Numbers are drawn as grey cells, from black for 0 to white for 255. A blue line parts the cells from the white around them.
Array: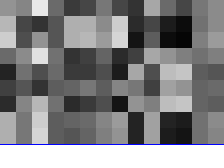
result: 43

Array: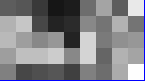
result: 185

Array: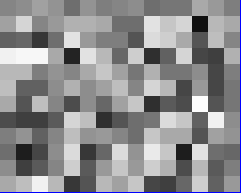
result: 110

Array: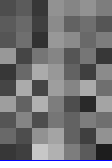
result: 85

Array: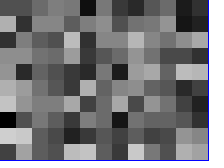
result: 0

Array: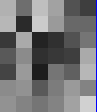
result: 68

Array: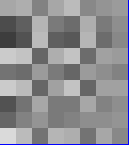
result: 82

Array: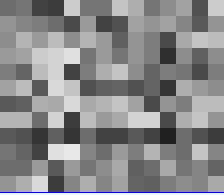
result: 117

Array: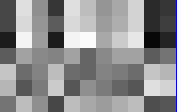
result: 197
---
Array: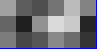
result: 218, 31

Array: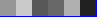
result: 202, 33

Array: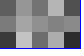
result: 195, 44

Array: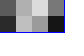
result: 220, 21

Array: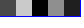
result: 202, 1

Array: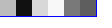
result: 248, 17

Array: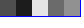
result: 229, 28
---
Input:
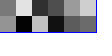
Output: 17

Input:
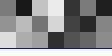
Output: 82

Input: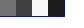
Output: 65

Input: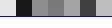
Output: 163

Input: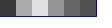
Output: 150

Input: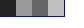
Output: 153

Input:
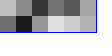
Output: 224
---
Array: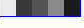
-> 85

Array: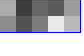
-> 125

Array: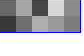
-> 173

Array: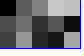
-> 38

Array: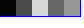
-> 215

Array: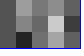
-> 112

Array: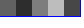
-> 125
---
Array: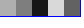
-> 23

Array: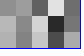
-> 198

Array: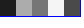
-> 118

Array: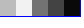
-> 115

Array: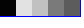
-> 193

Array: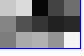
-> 177
